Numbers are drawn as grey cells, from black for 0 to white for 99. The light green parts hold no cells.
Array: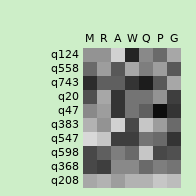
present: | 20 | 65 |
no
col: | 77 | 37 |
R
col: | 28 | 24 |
W
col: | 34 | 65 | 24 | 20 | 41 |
G

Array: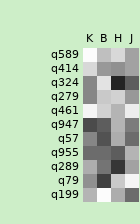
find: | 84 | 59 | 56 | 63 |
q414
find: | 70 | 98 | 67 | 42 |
q199
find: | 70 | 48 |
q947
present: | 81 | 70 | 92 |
yes
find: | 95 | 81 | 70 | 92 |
q461

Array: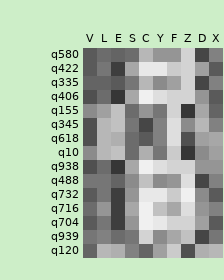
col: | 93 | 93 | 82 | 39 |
C
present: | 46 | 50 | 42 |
yes
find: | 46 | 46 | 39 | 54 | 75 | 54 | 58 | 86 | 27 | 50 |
q488
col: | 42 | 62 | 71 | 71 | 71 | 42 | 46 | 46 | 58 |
L
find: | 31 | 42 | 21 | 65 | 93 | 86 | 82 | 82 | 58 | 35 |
q406
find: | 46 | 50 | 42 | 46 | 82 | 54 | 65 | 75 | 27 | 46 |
q939
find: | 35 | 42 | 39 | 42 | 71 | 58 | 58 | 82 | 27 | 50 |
q580

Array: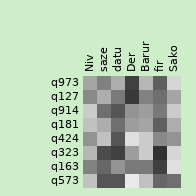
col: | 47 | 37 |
fir
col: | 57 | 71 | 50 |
Niv
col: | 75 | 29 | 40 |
saze
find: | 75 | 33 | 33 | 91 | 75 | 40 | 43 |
q573
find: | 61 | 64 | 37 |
q181
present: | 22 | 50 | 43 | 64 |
yes

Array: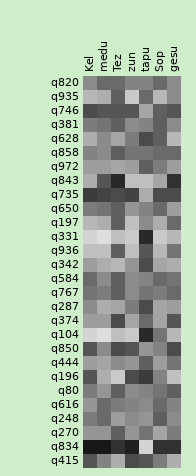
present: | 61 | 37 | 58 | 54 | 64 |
no
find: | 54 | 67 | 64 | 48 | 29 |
q287
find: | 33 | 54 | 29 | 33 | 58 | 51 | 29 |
q850
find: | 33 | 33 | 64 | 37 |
q746
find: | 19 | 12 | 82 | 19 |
q834
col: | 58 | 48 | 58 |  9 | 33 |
Kel

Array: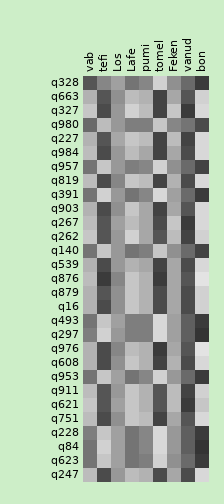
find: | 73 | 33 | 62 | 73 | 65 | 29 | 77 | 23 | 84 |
q267
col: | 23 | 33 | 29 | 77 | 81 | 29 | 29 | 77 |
tefi

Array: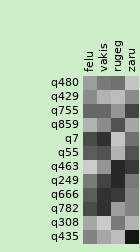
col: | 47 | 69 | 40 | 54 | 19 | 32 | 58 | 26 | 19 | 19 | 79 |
vakis
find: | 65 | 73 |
q435
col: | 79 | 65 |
vakis
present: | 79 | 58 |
yes
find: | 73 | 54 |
q429
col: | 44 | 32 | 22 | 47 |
zaru
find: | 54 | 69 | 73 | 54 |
q429

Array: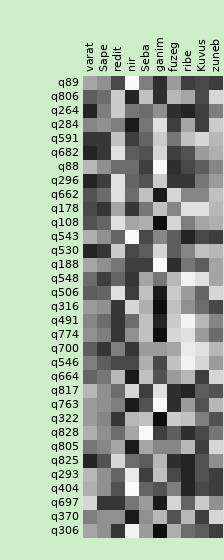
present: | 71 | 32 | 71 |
yes
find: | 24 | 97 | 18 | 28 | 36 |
q88
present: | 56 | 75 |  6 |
yes
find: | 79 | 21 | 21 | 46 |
q296

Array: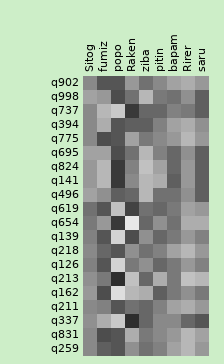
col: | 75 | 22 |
popo
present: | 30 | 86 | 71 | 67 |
yes
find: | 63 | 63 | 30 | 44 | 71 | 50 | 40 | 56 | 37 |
q695
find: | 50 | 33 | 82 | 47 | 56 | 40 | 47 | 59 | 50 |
q126
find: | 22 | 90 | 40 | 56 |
q654
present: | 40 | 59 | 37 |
yes

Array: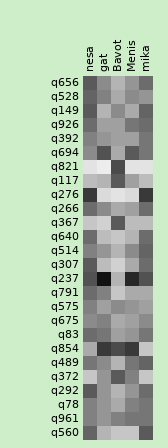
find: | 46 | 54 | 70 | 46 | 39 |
q489
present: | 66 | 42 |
yes
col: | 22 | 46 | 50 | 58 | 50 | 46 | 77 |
Menis
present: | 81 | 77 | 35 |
no
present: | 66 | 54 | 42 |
no
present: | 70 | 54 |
yes

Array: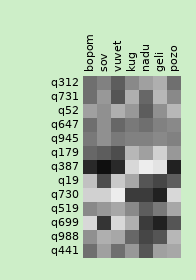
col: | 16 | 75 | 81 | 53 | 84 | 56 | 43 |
bopom
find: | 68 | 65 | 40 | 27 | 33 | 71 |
q988
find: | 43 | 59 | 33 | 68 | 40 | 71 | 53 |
q731
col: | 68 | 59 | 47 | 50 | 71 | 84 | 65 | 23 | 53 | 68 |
kug

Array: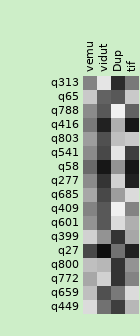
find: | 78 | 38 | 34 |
q65
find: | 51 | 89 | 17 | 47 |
q313
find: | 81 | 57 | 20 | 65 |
q399

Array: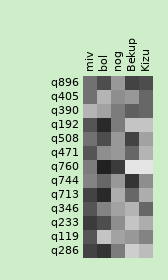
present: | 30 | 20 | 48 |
no
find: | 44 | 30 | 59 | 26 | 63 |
q508
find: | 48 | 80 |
q286
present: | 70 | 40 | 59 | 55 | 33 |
no
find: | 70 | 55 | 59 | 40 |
q405
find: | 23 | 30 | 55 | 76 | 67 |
q233

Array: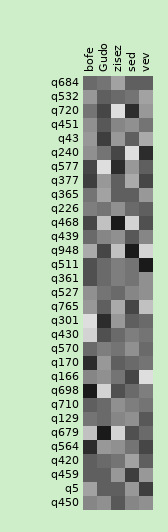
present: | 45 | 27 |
yes
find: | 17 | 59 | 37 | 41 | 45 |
q170
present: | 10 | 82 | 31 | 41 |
yes
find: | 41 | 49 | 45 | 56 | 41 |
q570
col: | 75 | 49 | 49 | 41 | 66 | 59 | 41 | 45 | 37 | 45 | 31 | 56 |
zisez
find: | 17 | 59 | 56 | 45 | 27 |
q564

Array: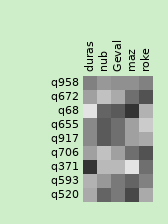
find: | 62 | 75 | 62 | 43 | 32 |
q706
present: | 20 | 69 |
yes

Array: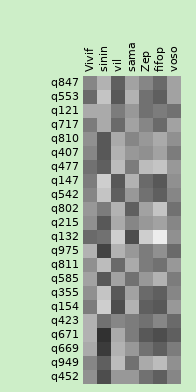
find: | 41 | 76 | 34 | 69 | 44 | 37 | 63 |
q553
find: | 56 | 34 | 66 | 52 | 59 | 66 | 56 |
q810
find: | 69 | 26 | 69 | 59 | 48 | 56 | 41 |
q975
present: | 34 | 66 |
yes
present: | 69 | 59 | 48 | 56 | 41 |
yes
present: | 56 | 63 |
yes
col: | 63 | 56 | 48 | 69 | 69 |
Vivif

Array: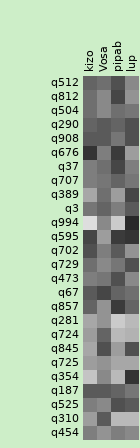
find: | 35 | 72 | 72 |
q310
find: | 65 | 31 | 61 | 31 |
q845
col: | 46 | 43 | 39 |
Vosa

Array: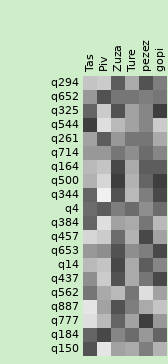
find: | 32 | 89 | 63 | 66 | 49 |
q150
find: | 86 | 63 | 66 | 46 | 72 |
q384
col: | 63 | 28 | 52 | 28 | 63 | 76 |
gopi
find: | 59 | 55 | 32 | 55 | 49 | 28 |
q653

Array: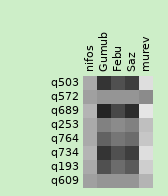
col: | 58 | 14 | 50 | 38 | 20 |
Gumub
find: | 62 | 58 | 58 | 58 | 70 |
q609
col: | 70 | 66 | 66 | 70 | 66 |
nifos
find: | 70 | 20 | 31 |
q734

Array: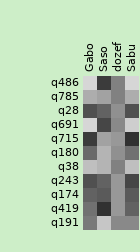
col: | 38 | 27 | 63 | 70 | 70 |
Saso
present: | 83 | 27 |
yes
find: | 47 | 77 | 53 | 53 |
q191
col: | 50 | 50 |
dozef

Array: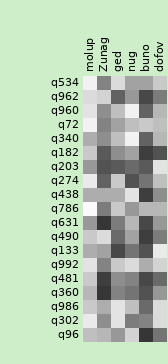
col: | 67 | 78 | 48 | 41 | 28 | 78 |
ged
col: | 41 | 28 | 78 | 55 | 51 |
ged
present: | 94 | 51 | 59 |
no
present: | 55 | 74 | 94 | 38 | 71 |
yes
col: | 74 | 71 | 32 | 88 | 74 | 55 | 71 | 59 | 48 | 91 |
dofov
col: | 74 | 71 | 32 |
dofov
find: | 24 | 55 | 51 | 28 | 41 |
q481

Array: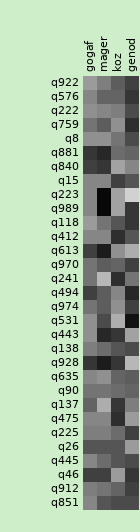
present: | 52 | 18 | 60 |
yes
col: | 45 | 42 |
koz
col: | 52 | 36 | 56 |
mager
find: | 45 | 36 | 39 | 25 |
q970
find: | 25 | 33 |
q15

